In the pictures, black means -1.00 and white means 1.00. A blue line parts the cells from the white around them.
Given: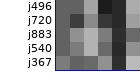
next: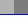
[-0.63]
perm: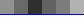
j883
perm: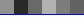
j540
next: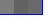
[0.14]
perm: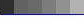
j883

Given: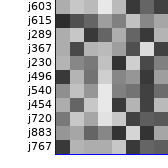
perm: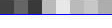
j603
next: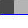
[0.46]
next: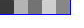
[0.18]
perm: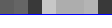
j767

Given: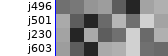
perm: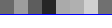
j603
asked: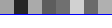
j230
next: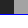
[0.38]
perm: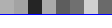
j230
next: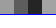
[0.38]
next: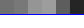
[0.28]

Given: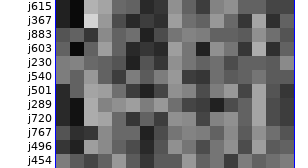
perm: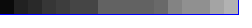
j615
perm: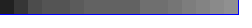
j883
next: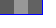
[-0.08]
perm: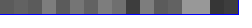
j540
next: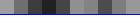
[-0.46]

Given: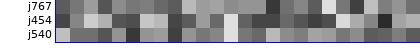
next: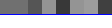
[0.16]
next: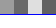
[-0.45]
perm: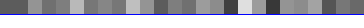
j767
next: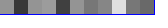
[0.45]
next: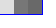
[0.45]

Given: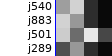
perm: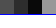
j289
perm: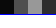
j289
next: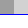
[-0.65]
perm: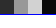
j883
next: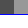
[-0.65]
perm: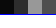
j289

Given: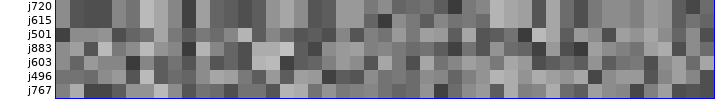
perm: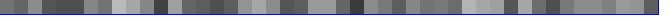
j615
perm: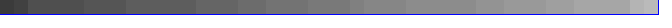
j615
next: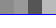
[-0.27]
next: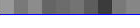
[0.41]
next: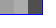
[0.10]

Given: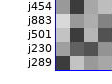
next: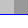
[0.31]
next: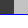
[0.20]
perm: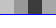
j289
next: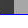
[0.48]

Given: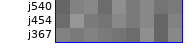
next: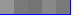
[0.07]
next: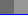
[-0.04]
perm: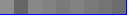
j367
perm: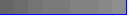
j367
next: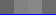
[0.12]
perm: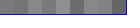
j540

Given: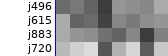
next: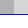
[-0.28]
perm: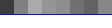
j883
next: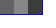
[0.00]
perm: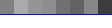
j883
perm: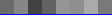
j615
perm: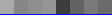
j496

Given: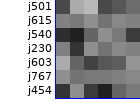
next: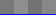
[0.01]
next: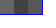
[-0.27]
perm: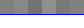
j615
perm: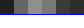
j540
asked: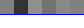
j230

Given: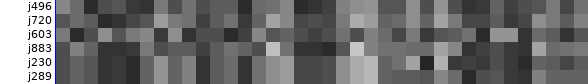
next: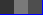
[-0.11]
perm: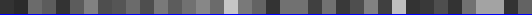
j883
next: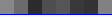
[-0.22]
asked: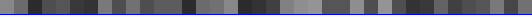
j496
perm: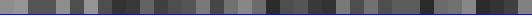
j496

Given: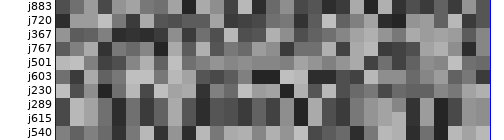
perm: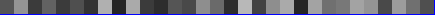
j883
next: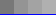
[-0.60]
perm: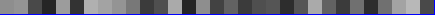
j615

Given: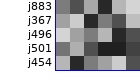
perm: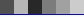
j454
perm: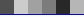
j454
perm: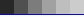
j367
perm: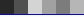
j496
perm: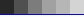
j496
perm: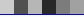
j454

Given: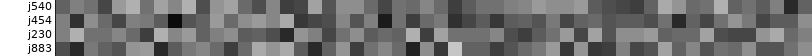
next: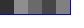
[-0.05]
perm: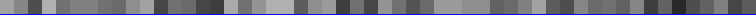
j230

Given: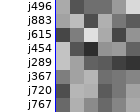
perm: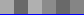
j767
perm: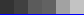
j289
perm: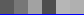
j720

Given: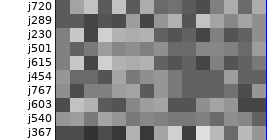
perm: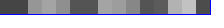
j603
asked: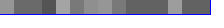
j454
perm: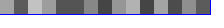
j289

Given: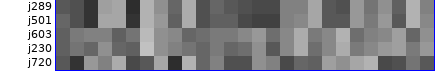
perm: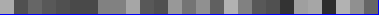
j289
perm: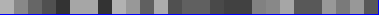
j501
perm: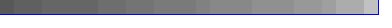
j230
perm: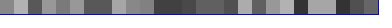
j501
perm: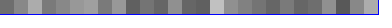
j230
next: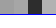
[0.13]

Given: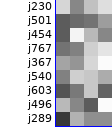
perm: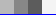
j454
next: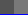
[0.56]
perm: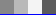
j454
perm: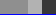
j289

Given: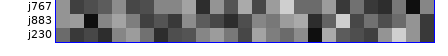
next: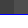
[-0.28]
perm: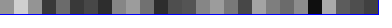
j230
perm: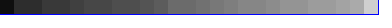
j230
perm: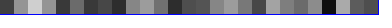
j230
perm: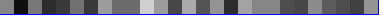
j767

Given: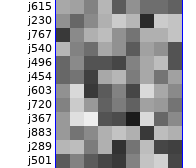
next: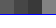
[0.53]
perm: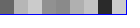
j230
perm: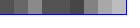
j496
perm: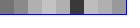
j883
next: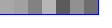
[-0.14]

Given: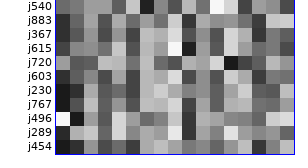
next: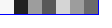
[-0.05]
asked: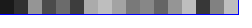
j454
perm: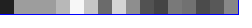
j615
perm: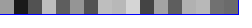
j767
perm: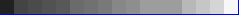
j615

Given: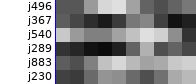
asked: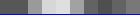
j496
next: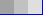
[0.63]

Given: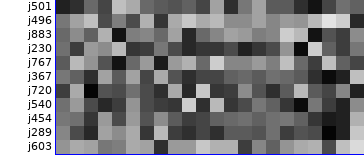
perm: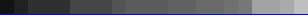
j501
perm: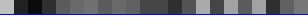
j367
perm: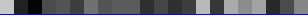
j289
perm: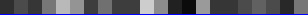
j540
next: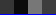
[-0.74]
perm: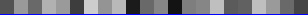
j767

